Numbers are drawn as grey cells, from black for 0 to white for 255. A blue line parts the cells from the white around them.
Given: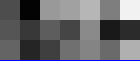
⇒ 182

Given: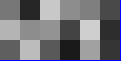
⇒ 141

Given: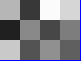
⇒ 56

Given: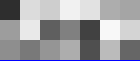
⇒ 226

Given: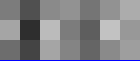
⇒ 117

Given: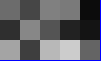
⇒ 128

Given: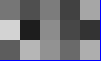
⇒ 124

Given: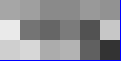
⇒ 138
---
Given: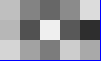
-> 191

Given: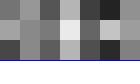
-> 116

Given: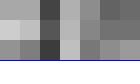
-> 168

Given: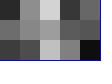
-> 41

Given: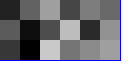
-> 34

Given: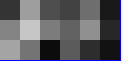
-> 52

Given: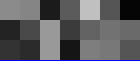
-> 139

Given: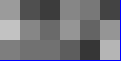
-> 155

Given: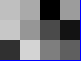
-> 191

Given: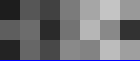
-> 29
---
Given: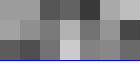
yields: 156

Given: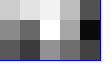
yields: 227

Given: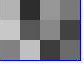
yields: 45

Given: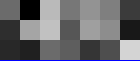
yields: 0

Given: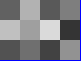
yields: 178

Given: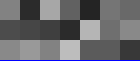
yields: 43

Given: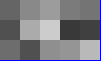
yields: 137

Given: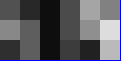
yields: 40

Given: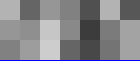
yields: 101

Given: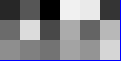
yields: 86
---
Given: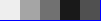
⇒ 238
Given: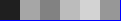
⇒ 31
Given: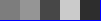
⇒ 125
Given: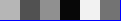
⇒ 182
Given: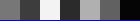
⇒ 119
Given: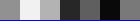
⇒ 145
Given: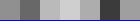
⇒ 144
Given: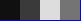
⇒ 16
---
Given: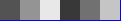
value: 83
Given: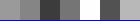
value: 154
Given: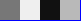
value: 119
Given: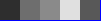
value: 46
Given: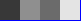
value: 56
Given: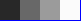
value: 40
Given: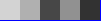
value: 211
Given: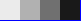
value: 235
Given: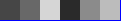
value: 70
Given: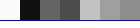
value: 250
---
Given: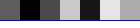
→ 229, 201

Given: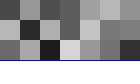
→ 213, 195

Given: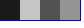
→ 197, 148

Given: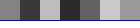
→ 202, 189

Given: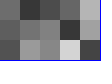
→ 212, 181

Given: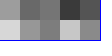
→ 215, 199

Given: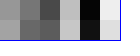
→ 238, 223
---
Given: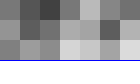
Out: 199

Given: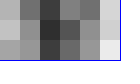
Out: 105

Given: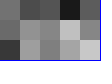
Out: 127

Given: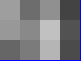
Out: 123

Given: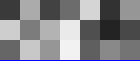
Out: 95

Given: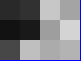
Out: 191

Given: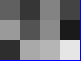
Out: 169

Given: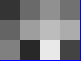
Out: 40

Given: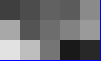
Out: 117

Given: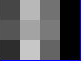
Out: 199
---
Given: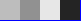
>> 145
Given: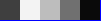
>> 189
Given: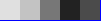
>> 119
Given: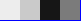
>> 202
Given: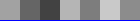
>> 125
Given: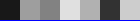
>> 177
